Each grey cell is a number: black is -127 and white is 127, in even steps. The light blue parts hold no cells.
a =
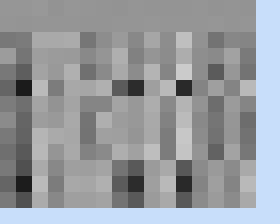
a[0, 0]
22
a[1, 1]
20
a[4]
[-7, -33, 35, 25, 48, -15, 10, 41, 12, 52, 5, 75, 13, -36, 23, -12]
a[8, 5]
-12
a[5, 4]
40
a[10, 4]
31
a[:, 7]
[19, 21, 26, 47, 41, -36, 36, 28, 31, 46, -11, -36, -12]
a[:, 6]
[20, 20, 13, 21, 10, 48, 5, 47, 32, 10, 36, 48, 35]
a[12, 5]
31
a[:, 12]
[21, 21, 18, 14, 13, 4, 19, 9, 12, 20, 11, 4, 11]
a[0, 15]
19
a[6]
[-3, -16, 36, 19, 36, 5, 5, 36, 24, 45, 9, 52, 19, -18, 27, 5]
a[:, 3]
[19, 21, 41, 27, 25, -3, 19, 25, 42, 21, 8, -3, 8]
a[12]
[-6, -47, 43, 8, 31, 31, 35, -12, -38, 27, 41, -39, 11, 27, 11, 41]
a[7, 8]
24
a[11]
[-26, -99, 58, -3, 40, 38, 48, -36, -83, 31, 57, -86, 4, 31, 4, 57]
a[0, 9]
20
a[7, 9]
41
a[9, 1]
-38
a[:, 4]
[22, 21, 43, 26, 48, 40, 36, 41, 39, 41, 31, 40, 31]
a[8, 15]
-13
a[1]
[21, 20, 21, 21, 21, 20, 20, 21, 21, 22, 21, 21, 21, 22, 20, 21]
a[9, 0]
-16
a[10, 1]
-47
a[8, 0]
-6
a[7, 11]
59

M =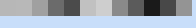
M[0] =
55
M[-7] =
65
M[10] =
-55
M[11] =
20

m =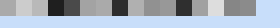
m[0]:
42
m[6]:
42
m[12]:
33

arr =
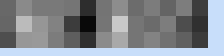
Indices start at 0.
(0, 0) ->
-23
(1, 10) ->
-2
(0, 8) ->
-19
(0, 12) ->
-66
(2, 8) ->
-10
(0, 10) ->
-27
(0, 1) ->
10
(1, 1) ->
59
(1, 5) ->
-118
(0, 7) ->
13
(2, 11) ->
-31
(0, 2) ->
-6

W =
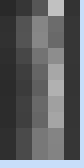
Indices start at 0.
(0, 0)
-86
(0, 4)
-76
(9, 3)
3
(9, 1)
-53
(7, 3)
37
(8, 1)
-53
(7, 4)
-74
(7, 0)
-83
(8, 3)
4
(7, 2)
-25
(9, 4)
-73
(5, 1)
-68
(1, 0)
-79

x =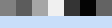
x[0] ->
0
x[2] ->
38
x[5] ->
-123

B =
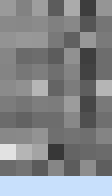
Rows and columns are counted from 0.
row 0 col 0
27
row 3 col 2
-17
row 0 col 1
2
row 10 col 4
-34
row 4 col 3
-16
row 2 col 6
-5
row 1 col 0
10
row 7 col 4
8
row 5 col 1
17
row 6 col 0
-3
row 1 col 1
7
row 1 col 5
-42
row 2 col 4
-31
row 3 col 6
-18
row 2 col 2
23
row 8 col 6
4
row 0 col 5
-67
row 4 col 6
-17
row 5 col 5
-32

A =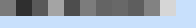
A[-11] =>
-7
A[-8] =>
35
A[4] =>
-50

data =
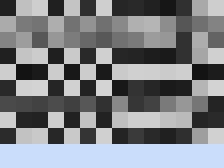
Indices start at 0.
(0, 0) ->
-95
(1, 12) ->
-15
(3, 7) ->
-89
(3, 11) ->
-78
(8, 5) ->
-75
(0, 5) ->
-81
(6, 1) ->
-56
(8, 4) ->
73
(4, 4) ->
-103
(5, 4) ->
81
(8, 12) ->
30
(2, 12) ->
45
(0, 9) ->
-94
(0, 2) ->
78
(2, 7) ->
-14
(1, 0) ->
43
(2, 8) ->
-5
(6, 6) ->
-78
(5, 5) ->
-93
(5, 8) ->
-76
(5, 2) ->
82
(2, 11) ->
-78
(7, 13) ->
-85
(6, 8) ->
-73
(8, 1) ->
66
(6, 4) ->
-63
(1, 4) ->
-13
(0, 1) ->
64
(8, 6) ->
80
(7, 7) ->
62
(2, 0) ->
4
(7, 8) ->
78
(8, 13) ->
81
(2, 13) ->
-28
